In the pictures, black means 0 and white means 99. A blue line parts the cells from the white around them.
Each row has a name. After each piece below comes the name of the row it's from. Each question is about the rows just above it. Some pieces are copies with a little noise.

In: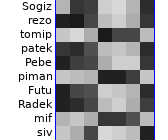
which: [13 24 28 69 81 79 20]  Pebe
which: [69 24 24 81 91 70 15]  Sogiz
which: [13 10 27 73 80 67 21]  rezo
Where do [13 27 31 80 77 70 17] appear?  Futu
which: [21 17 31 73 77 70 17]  patek
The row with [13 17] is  Radek
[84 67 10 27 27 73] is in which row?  tomip

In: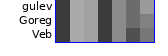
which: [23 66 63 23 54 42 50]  Goreg
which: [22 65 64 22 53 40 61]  gulev
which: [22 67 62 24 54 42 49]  Goreg

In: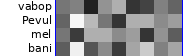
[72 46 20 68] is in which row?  Pevul
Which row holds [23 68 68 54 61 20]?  mel
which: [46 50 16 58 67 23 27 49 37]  vabop
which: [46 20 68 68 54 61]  Pevul
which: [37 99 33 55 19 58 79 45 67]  bani
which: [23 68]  mel

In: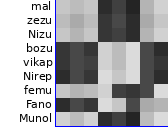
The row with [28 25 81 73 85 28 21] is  vikap
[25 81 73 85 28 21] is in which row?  vikap
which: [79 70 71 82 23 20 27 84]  femu
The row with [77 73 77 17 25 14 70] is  mal

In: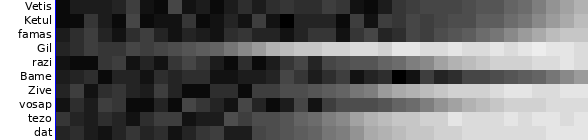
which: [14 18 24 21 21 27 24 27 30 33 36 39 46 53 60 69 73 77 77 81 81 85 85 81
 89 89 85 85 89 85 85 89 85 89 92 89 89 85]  Gil
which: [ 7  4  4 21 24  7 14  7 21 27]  razi
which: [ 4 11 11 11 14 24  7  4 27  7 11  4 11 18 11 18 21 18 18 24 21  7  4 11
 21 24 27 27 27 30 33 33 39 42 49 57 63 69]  Vetis
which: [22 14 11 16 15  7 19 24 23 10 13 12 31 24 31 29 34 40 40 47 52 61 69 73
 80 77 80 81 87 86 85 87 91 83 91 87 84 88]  tezo
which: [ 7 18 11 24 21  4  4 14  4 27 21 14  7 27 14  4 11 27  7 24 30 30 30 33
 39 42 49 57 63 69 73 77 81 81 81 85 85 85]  vosap

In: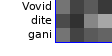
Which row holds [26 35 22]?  Vovid
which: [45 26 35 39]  gani

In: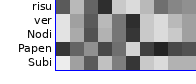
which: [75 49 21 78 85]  Subi
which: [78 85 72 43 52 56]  risu
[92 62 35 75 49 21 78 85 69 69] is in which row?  Subi
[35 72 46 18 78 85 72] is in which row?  ver

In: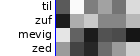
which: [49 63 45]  til
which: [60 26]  zed

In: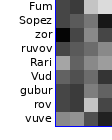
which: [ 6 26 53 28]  zor
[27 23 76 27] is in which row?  rov

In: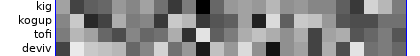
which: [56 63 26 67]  deviv
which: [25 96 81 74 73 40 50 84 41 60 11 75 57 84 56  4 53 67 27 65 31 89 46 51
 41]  deviv

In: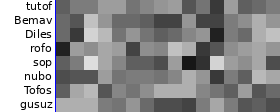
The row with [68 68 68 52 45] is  Tofos
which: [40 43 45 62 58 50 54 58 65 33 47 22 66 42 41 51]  tutof

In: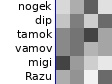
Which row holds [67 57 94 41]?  Razu
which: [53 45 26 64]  tamok
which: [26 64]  tamok

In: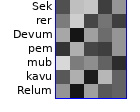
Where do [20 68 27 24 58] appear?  pem
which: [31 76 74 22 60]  Sek
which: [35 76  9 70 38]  kavu
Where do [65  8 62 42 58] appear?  Devum

